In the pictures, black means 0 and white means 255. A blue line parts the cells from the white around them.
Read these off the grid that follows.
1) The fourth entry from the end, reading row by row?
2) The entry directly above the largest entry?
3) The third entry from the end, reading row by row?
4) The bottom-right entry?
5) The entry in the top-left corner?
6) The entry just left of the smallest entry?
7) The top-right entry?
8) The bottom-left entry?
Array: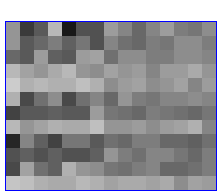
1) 170
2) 184
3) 141
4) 156
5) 149
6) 184
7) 141
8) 197

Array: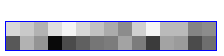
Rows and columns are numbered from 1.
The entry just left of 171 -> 194
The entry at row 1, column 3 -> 178
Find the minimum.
9
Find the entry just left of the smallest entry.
148
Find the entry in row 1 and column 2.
201
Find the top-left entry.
215
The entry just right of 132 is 140
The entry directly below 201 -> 178
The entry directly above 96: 215

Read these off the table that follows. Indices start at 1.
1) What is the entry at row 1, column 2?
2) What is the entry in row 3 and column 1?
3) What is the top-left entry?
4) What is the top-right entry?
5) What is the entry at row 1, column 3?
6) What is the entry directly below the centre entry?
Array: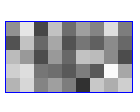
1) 229
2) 187
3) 145
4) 125
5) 70
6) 89

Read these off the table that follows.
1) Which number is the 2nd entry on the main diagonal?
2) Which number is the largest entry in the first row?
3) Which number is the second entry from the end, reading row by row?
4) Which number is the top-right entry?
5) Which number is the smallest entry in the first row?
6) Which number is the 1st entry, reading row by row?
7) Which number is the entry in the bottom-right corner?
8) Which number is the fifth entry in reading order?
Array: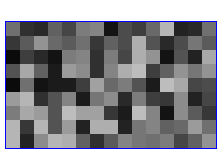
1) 91
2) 181
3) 97
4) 112
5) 19
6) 112
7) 147
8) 70

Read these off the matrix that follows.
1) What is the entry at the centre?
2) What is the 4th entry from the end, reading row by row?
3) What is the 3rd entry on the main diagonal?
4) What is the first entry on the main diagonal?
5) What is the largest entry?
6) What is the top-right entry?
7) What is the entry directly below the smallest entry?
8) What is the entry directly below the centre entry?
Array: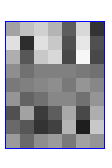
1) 142
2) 155
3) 200
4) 162
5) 247
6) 51
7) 162
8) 135

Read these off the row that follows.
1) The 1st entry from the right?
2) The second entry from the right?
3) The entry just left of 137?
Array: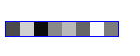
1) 125
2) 249
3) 12

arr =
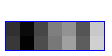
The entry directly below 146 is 160
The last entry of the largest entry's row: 208
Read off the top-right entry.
201
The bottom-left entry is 56
